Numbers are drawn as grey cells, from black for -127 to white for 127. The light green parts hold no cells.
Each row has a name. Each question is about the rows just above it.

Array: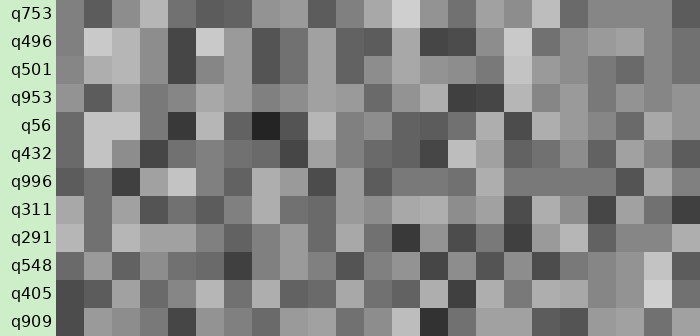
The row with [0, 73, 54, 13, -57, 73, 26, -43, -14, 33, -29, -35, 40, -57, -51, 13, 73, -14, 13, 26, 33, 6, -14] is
q496
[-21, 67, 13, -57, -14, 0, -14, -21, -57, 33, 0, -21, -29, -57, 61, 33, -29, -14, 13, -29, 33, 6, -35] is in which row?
q432
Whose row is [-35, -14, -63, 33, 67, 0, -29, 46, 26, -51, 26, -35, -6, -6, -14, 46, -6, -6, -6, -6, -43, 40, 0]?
q996
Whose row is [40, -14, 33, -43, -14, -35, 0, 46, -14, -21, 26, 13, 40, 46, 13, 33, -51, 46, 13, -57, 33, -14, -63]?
q311

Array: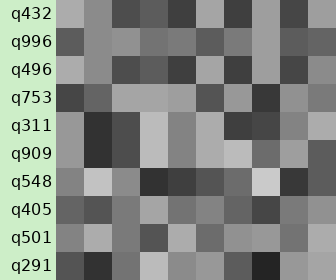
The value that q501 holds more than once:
[44]
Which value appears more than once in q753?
[37]

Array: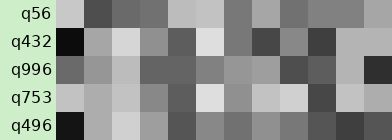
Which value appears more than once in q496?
[-42]
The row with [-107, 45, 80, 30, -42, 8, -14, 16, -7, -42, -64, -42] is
q496

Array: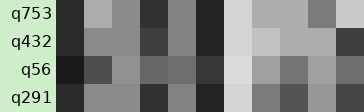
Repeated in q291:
[10]
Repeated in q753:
[45]
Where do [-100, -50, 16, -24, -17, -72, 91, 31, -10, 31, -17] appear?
q56
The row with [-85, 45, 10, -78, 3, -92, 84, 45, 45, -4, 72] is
q753
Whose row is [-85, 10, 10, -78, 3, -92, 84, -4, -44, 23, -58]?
q291

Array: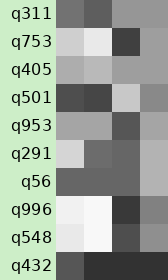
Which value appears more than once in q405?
[30]
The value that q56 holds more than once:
[-25]
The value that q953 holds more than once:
[37]
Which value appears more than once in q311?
[22]
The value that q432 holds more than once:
[-77]

